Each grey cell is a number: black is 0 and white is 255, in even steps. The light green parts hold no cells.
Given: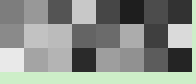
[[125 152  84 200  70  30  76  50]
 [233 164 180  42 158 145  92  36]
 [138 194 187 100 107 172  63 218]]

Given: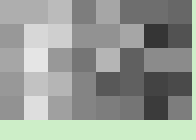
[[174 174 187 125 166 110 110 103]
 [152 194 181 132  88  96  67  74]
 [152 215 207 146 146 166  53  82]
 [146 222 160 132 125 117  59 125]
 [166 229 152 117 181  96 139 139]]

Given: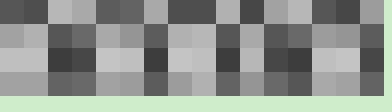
[[ 85  78 183 168  92  98 168  78  78 176  70 162 183  85  70 155]
 [162 162  98 104 162 155  92 155 176  98 149 104  85 168 162  98]
 [162 176  85 104 168 149  92 176 183  85 168  85 104 155 149  92]
 [191 191  62  70 197 191  62 197 191  62 183  70  62 191 197  70]]

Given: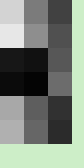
[[ 11   4 108]
 [ 23  17  87]
 [168  94  49]
 [176 102  43]
 [211 123  65]
 [231 142  80]]

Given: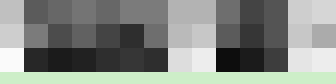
[[250  39  27  33  46  54  46 221 237  13  27  61 229 237]
 [192  91 103 116 103 123 123 179 179 110  68  84 206 214]
 [206 123  76  97  68  46 110 186 199  91  54  84 199 171]]

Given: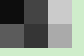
[[ 90  53 171]
 [ 13  68 203]]

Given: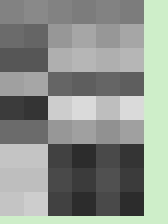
[[ 59  52 204 218 190 218]
 [ 86  86 174 182 174 182]
 [107 101 151 166 151 166]
 [107 107 151 159 144 159]
 [130 137 130 123 130 123]
 [159 166 101  93 101  93]
 [190 190  73  59  80  59]
 [196 196  65  44  73  52]
 [196 204  65  44  73  44]]

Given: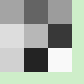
[[209  35 249]
 [164 100 156]
 [221 183  56]]
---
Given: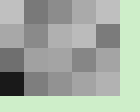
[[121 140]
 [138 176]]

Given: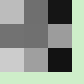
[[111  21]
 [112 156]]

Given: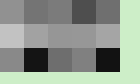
[[116 123]
 [162 150]]

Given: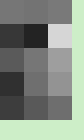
[[115 121]
 [ 35 214]]

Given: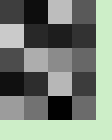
[[ 13 189]
 [ 40  29]]

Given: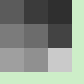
[[ 59  47]
 [108  67]]
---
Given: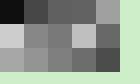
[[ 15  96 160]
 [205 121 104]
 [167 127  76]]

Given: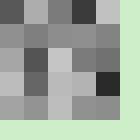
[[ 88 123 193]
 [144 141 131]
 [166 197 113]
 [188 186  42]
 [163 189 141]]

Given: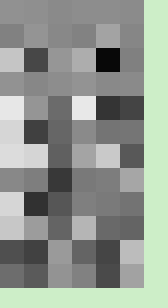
[[145 138 141]
 [129 136 163]
 [197 150   8]
 [146 141 137]
 [231 107  52]
 [214 102 116]
 [220  96 201]
 [136  56 125]
 [214  86 122]
 [199 100 105]
 [ 79 154  69]
 [109 147  74]]

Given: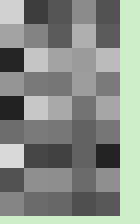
[[209  84  82]
 [162  91  91]
 [ 37 163 186]
 [149 117 122]
 [ 34 168 165]
 [108 119 118]
 [216  65  35]
 [ 82 141 143]
 [132 103  88]]

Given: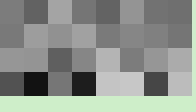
[[124 164  99 114]
 [121 145 122 128]
 [150  95 180 150]
 [ 82 118 196  70]]

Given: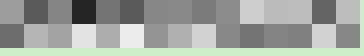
[[157 133 116 135 123 206 189 189]
 [109 163 173 148 210 116 128 135]]
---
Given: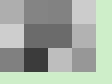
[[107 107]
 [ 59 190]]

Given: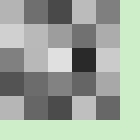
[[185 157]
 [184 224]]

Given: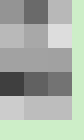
[[168 221]
 [162 161]]

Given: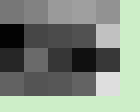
[[ 70  75]
 [106  54]]

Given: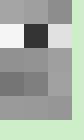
[[ 52 225]
 [147 159]]

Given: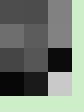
[[ 92 130]
 [ 86  11]]

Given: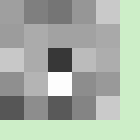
[[171 162]
 [171  55]]
